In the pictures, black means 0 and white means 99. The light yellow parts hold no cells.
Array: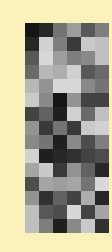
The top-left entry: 8
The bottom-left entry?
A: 74
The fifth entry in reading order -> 34
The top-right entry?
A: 49
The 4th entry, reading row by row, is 61
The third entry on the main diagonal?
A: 61
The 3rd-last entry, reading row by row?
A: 53
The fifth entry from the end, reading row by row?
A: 49
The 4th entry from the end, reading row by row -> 12
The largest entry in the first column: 81
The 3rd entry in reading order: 45
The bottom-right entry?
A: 19

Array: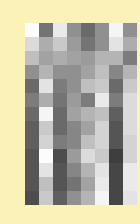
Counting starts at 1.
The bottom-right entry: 88
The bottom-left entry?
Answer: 30
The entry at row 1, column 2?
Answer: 45
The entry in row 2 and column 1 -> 85
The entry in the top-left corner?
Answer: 98
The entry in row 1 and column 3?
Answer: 91
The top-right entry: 56
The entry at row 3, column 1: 74
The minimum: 24
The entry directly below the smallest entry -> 27
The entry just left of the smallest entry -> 78
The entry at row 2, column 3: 78
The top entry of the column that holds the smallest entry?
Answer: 95
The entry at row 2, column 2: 67
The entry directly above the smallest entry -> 33
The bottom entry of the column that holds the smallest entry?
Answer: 27

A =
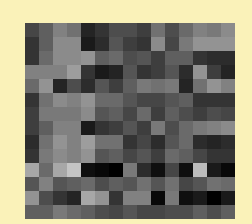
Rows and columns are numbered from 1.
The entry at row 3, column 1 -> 20
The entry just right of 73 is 10
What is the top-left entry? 27
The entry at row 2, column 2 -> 37
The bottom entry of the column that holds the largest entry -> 41
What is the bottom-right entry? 37
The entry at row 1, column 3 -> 50
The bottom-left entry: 37
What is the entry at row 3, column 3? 54
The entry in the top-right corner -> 54
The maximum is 76
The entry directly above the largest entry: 50
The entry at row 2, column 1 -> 20
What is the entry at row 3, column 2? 41
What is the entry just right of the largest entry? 6
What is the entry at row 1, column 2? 37
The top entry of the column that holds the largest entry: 44
